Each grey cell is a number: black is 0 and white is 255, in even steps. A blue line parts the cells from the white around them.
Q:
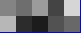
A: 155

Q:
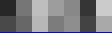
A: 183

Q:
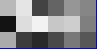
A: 221

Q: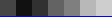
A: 127

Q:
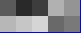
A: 183

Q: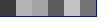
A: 164

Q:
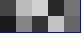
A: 188

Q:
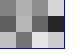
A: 205
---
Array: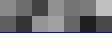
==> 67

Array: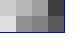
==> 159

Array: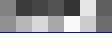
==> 68

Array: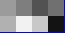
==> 82

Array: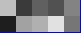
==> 96

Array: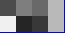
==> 105

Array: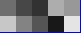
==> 50

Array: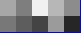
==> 240
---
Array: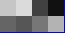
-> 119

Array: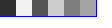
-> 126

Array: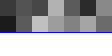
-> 165

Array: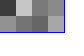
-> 102

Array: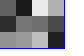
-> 190

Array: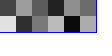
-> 11

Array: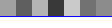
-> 113
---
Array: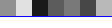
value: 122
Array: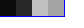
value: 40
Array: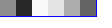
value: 227
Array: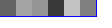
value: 56
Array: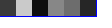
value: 135
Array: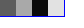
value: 169
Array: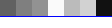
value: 187
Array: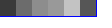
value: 153
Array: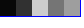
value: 204
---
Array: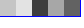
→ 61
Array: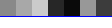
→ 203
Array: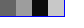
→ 11
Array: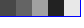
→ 161
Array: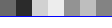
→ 209
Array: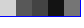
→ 67
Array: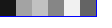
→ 193
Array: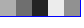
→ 35
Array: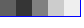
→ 128
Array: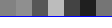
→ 87
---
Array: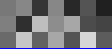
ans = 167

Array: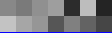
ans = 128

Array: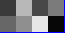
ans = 143

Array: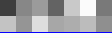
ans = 173

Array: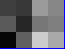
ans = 38

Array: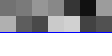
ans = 209
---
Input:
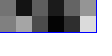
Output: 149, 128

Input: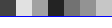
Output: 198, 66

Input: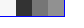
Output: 145, 247

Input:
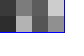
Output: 205, 45

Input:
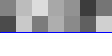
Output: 117, 75

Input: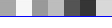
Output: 216, 167

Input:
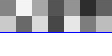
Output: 97, 202

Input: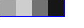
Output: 22, 165

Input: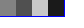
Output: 26, 130

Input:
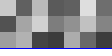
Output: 110, 158
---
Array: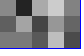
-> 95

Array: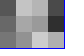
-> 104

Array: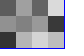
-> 145

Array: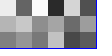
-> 181

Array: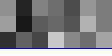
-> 158

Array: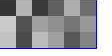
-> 202

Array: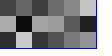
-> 171

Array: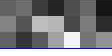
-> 132
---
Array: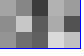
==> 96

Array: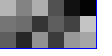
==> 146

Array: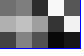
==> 80

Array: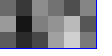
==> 71

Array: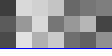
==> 175

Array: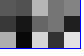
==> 213

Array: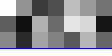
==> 163

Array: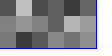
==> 89
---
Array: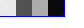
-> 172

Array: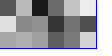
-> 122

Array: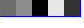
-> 231

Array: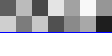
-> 168

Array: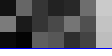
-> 67

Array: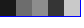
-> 53

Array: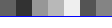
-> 84

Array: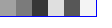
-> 87

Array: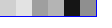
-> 21
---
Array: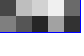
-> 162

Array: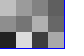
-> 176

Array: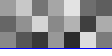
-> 63

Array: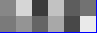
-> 72

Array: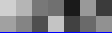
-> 106

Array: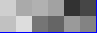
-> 154
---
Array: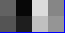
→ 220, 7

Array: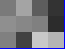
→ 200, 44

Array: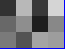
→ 213, 30

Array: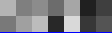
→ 217, 32

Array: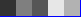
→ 231, 50

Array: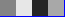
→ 231, 37

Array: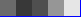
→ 230, 56

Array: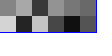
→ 212, 16

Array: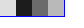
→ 223, 28
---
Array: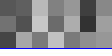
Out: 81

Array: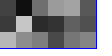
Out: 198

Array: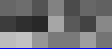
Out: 47

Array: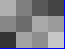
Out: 108

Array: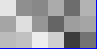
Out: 223

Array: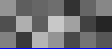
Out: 175

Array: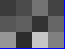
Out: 95
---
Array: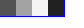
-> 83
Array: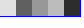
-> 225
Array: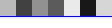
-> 186
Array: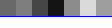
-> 105
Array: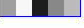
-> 159
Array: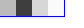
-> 187
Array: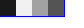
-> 25
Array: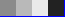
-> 139
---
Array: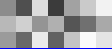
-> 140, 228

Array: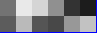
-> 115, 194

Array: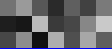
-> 115, 95

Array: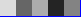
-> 220, 131

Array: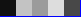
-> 16, 72

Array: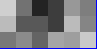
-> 207, 201
